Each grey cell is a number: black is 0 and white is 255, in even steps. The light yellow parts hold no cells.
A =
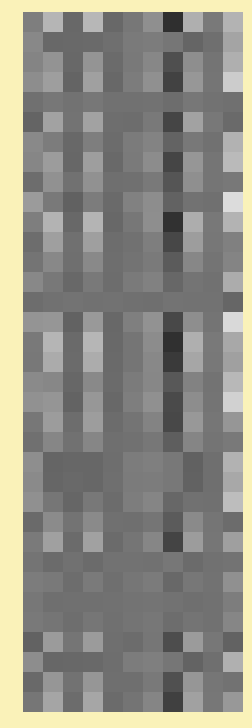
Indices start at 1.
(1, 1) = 126
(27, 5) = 107
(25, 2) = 118
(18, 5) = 106
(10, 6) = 129
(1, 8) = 47
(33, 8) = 118
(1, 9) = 175
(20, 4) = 151
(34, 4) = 150
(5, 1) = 112
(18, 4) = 172
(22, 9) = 133
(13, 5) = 110
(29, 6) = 118
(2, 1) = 136
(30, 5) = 113
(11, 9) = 173
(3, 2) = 147
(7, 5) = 108
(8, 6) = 122
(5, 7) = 114
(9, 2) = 145
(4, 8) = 66
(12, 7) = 126
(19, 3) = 103
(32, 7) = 118
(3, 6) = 121
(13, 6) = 115
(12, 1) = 109
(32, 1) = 98
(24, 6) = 123
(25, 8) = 103
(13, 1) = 116
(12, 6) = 113
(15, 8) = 115

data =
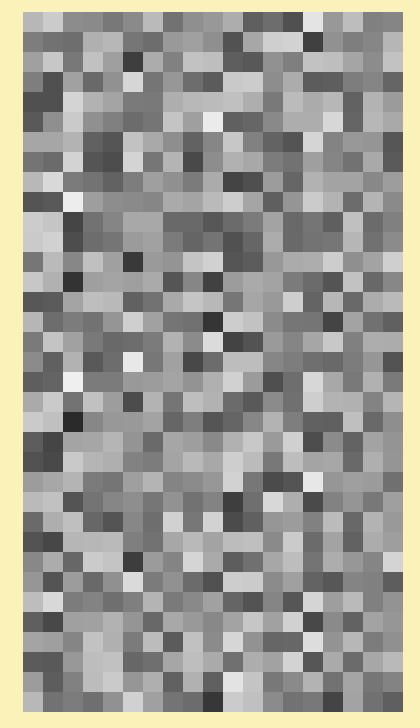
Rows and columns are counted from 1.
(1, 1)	183
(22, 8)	166
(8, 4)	85
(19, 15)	215
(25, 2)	193
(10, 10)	186
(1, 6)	138
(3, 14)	127
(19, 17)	121
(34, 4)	188
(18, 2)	96
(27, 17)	98
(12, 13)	172
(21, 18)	105
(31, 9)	153
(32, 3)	133
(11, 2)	197
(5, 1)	80
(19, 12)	155
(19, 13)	79
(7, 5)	85
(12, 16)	118
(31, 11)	163
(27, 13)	138
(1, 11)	173
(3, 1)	160
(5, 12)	174
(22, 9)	158
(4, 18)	133
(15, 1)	87
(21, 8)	102
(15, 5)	185
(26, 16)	187
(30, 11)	101
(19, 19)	122
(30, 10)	161
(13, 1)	118

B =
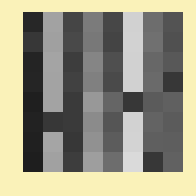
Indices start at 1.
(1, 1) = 39
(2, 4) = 120
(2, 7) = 112
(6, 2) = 55
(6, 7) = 99
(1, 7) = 109
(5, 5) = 101
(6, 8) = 91
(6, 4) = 139
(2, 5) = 68
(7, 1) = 32
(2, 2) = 160
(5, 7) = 91
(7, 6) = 211
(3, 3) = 61
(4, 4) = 128
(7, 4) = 145
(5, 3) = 58
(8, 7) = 55

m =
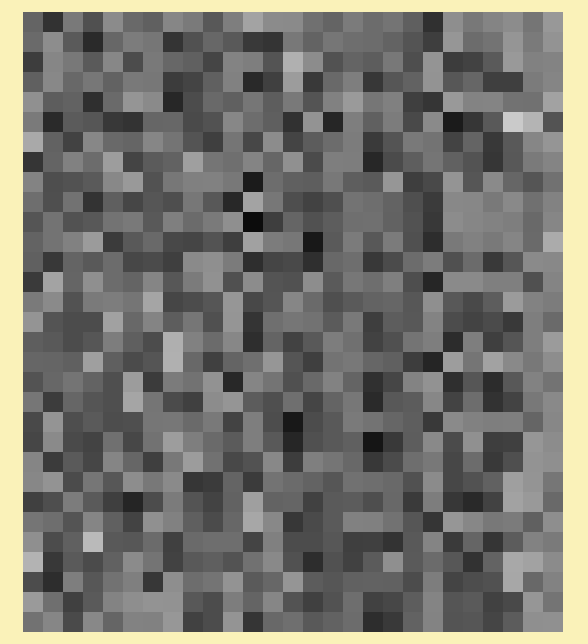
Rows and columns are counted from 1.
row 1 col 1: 100
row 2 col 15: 99
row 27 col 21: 132
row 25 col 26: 153
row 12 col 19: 123
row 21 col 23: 129
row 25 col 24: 66
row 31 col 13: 104
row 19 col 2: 103
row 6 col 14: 49
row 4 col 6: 121
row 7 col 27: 149
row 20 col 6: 165
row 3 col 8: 103
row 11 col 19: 98
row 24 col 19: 105
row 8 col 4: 108
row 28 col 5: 97
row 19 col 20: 131
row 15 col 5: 125
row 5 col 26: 113
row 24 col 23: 82
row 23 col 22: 71
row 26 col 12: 167
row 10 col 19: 99
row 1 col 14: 138
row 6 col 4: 86
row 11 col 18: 112
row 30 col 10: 76
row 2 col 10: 103
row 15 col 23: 73
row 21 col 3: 78
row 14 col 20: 78
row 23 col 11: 72
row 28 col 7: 116
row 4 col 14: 156
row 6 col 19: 124
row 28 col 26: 162
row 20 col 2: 60

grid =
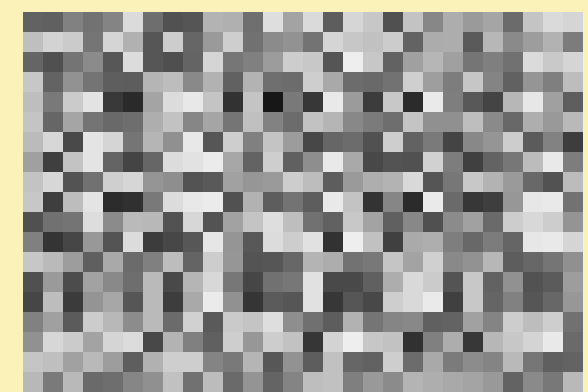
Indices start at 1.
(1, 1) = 98
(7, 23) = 136
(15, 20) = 217
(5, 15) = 55
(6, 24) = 138
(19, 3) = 185
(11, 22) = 139
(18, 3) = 161
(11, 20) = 136
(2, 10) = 154
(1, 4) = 114
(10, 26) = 231
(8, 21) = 209
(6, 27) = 153
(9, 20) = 217
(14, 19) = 173
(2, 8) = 205
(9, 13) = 154
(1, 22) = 173
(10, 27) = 233
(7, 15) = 71
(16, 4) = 204
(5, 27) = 160
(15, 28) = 151
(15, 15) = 225
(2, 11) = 206
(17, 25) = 199
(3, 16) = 85
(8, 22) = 125
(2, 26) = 157
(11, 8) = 82
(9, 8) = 142
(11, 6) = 186
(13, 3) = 157
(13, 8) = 189
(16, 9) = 209
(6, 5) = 105
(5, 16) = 233
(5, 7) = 164

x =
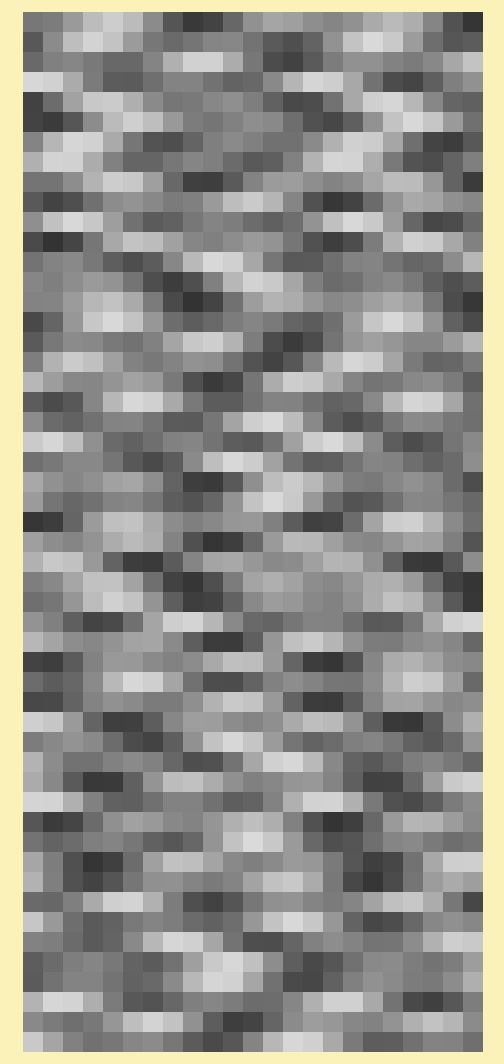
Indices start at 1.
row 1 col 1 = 119
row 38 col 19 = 105
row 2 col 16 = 146
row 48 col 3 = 126
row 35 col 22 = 135
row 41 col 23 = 137
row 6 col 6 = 207
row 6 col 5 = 187
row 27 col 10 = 53
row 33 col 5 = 153
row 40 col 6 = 95
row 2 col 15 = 99
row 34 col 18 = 141
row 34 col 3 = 103
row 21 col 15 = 137
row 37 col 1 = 124
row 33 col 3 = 91
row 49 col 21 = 121
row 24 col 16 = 149
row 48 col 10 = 201
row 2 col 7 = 119
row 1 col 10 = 67
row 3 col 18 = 145
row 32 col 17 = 146
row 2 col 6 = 155
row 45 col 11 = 85
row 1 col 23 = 53
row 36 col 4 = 100
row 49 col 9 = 184
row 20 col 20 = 213
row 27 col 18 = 134
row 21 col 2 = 107
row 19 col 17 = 133
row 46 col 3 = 110
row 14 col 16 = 107
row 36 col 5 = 63
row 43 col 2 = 125
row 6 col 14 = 110
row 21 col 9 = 90
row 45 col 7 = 177
